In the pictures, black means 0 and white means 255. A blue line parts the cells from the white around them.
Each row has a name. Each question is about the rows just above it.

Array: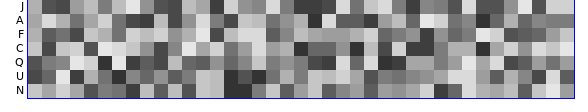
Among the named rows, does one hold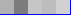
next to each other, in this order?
yes
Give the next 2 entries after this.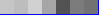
[134 146]
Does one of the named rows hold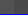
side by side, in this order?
yes
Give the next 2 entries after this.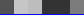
[198  93]
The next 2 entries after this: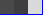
[103 218]

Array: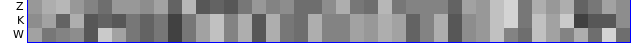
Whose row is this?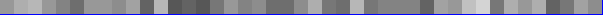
Z
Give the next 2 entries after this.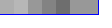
[141 162]
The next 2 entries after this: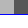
[99 87]
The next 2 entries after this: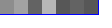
[119 152]
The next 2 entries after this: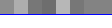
[131  99]
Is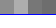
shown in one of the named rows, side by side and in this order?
yes

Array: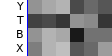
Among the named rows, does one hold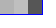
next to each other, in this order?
yes
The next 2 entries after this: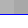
[ 25 114]
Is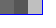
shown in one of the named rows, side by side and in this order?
no
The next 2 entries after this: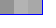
[ 25 114]
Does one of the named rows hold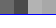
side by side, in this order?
no
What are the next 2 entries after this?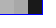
[114 114]

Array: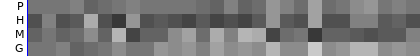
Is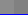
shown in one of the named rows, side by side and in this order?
no
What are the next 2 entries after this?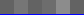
[181  68]
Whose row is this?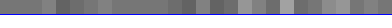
P
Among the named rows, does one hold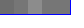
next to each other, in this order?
yes
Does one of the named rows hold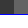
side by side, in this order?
yes
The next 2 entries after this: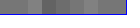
[118 118]
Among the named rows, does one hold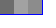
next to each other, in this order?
no

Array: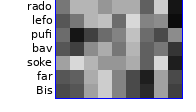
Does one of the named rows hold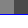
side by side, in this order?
yes
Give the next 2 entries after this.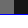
[ 64 108]
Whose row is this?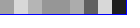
soke
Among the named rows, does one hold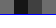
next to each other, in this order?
yes
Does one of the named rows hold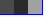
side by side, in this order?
yes
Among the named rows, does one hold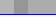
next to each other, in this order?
yes
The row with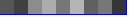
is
bav

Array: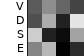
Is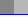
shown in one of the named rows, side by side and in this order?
yes
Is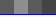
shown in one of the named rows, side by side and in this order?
no
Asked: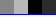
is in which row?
E
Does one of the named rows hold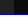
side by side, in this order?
yes
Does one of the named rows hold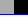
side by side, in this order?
no

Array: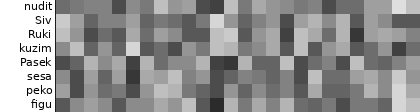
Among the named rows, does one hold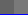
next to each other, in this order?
yes
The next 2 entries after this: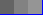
[ 76 159]
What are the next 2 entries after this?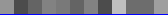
[169 139]
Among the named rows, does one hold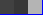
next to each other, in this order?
yes
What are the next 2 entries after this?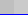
[ 88 149]
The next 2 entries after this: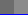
[139 180]
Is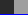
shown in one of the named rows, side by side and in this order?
no

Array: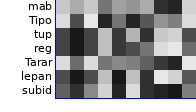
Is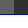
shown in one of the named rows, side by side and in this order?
yes
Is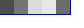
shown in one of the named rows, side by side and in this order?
yes
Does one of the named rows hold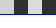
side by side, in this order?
no

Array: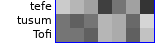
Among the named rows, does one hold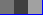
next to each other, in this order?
no
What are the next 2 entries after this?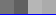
[ 96 194]
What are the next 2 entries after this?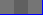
[182 171]

